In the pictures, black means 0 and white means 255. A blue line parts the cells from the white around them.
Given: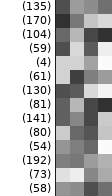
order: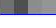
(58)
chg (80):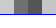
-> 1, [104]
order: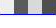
(59)
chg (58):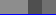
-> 0, [149]
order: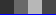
(104)
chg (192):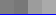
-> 3, [177]
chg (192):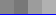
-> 0, [127]

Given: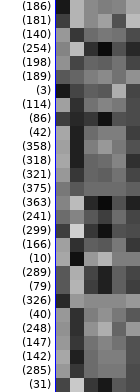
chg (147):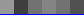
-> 1, [55]
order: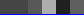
(289)
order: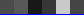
(31)
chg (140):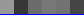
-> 5, [75]

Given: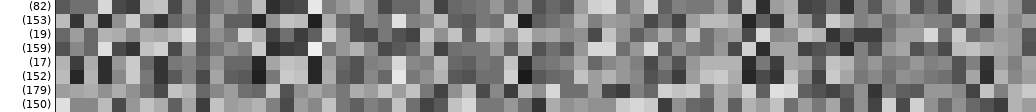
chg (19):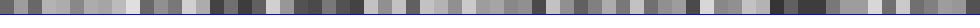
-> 69, [89]
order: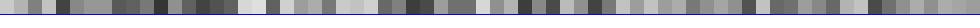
(179)
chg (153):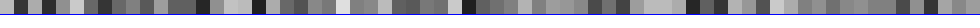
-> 64, [82]
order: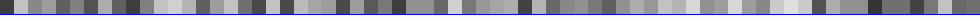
(19)
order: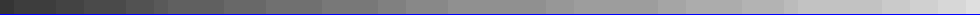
(19)

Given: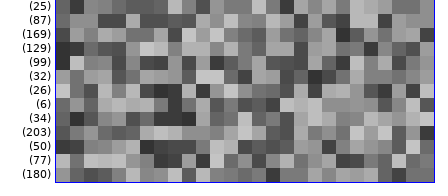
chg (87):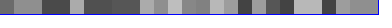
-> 8, [92]
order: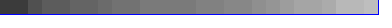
(25)
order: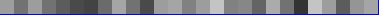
(169)
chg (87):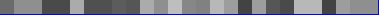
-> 20, [67]

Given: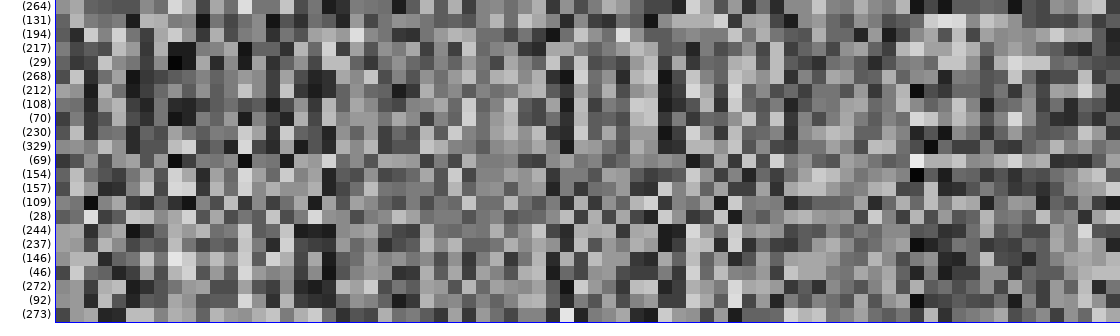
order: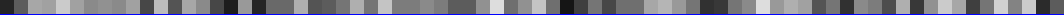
(194)
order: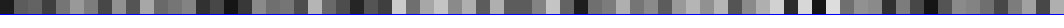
(131)
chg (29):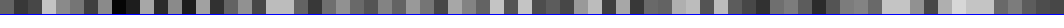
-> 72, [117]
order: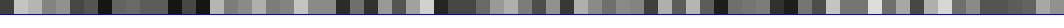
(264)

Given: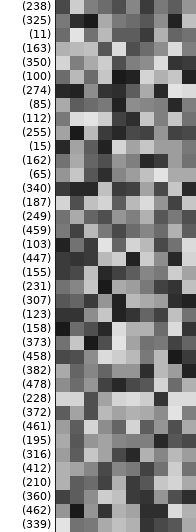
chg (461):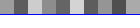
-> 2, [212]
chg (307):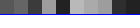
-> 3, [149]
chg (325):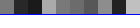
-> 1, [46]
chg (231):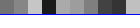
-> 6, [121]

